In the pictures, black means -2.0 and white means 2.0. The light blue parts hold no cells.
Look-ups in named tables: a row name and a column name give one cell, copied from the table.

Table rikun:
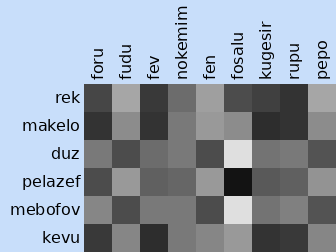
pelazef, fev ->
-0.5
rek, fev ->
-1.1
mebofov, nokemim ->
-0.1
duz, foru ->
-0.1
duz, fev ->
-0.3
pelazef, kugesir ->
-0.6
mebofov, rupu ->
0.0
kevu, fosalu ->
0.4
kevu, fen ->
0.1
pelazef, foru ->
-0.8
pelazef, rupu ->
-0.5
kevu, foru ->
-1.1
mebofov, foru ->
0.1
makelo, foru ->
-1.2
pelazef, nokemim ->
-0.4
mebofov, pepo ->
-0.7
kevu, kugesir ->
-1.2
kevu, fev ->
-1.3
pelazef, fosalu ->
-1.7
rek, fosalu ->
-0.8
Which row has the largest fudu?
rek

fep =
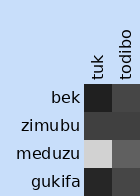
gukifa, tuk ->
-1.4
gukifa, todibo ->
-0.9
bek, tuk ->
-1.5
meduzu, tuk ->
1.3
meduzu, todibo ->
-0.5
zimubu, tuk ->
-1.0
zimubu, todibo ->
-1.0
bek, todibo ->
-0.9

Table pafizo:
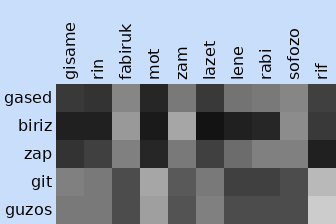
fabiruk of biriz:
0.4
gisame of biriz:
-1.5
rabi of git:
-1.0
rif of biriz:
-1.1
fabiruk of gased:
0.1
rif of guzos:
1.2
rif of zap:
-1.5
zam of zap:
-0.1
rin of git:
-0.1
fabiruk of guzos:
-0.8
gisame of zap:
-1.2
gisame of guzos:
-0.1
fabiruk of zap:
0.0
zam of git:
-0.6
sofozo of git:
-0.8
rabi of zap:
0.0
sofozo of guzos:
-0.8
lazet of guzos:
0.0
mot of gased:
-1.4
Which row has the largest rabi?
zap

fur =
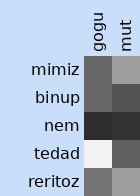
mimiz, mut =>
0.5
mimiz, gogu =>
-0.4
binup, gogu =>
-0.4
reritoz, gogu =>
-0.2
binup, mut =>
-0.7
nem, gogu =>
-1.3
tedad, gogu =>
1.8
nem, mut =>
-1.2
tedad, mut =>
-0.5
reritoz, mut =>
0.5
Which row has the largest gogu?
tedad

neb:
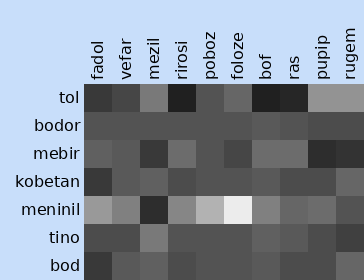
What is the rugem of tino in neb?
-1.0
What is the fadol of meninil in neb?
0.4
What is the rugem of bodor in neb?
-0.8
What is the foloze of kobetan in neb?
-0.7
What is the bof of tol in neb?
-1.5
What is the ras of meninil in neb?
-0.4

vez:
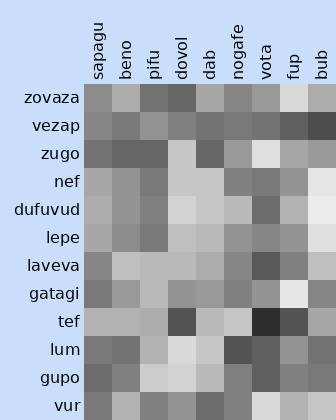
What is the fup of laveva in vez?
0.0
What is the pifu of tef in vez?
0.7
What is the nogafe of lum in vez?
-0.7
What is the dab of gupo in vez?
0.9
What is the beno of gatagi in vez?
0.4
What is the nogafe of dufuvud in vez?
0.9
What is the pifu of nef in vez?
-0.1
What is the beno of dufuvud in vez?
0.3
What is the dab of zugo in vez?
-0.4
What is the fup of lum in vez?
0.3
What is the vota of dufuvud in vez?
-0.3
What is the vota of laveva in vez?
-0.6
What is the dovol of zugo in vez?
1.1
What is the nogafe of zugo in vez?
0.4
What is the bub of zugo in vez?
0.4
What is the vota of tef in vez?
-1.3

